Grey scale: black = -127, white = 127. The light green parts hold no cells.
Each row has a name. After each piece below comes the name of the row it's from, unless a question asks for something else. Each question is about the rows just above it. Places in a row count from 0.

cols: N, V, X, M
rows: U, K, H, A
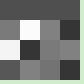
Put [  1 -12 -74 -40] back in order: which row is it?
A
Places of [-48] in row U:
0 1 2 3
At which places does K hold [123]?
1
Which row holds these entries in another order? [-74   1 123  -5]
K
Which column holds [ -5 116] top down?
N
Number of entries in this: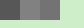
3

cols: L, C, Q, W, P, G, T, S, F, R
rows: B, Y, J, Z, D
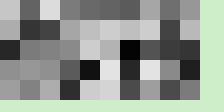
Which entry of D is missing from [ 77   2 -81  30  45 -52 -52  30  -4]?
[84]
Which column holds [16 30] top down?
L
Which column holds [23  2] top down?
C
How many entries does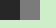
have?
2

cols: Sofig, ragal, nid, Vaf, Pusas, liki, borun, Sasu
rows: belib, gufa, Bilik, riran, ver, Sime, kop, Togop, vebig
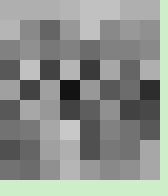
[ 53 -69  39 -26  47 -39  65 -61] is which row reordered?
riran
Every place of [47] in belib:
0 1 2 6 7
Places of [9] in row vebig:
5
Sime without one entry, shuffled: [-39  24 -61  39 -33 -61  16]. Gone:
[-55]
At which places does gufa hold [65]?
4

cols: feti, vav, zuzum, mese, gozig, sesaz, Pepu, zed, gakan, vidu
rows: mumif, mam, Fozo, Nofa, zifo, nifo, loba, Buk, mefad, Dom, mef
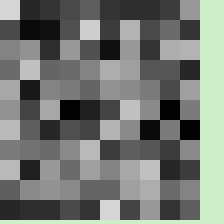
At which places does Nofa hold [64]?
1
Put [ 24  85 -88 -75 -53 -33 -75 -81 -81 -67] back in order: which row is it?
mumif
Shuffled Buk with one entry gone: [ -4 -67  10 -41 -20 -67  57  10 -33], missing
[-12]
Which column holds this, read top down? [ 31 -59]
Pepu
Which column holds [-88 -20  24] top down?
zuzum

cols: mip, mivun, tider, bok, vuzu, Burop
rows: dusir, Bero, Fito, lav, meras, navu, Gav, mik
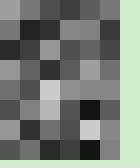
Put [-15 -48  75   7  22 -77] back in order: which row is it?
Gav
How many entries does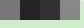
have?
4
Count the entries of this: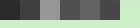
6
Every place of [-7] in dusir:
1 5
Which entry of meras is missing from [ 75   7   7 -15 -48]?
[15]
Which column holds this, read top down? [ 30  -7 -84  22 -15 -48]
mip
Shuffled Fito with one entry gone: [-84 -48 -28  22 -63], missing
[-56]

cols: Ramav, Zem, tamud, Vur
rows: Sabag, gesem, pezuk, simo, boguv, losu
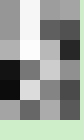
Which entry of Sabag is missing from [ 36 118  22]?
[29]
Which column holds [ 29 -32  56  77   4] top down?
tamud
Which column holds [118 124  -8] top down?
Zem
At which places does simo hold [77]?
2

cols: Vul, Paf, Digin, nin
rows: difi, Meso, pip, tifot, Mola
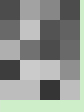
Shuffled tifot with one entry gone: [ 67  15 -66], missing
[75]
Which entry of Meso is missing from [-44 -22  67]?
[-29]
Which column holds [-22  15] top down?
nin
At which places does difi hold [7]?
2
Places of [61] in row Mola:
0 1 3

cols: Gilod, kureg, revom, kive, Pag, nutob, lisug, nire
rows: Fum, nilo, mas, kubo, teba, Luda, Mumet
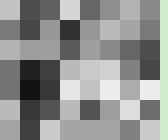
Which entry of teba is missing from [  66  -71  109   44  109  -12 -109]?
[101]
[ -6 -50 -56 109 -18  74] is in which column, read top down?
nire
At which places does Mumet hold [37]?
0 3 4 5

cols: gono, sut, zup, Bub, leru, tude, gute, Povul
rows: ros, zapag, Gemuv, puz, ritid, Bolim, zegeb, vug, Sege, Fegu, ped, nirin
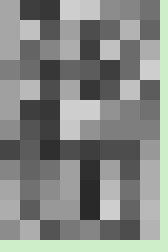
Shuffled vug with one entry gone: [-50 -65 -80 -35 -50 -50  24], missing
[-57]
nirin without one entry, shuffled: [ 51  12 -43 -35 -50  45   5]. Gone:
[-7]
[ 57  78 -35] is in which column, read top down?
tude
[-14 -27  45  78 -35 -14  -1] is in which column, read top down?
Povul

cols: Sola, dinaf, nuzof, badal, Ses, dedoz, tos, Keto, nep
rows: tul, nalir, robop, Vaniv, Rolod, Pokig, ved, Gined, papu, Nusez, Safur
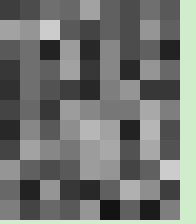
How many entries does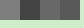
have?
4
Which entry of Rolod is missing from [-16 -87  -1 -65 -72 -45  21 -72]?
[-79]
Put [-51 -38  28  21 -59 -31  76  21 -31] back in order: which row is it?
papu
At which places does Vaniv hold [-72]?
0 4

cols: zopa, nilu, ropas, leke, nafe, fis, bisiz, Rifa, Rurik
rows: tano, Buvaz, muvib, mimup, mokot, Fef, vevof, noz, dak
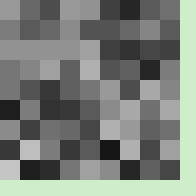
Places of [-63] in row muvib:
5 8
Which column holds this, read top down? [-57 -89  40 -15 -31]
Rifa

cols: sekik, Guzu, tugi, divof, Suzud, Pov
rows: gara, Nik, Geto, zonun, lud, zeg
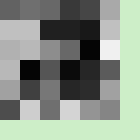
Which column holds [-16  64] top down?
Guzu
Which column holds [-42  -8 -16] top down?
tugi
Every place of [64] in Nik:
0 1 5
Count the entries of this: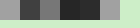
6
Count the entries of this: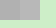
2

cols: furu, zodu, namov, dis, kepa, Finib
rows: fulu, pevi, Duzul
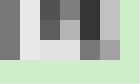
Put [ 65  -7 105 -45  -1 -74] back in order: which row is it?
fulu
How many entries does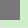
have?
1
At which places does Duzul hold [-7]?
0 4
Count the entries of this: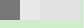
4

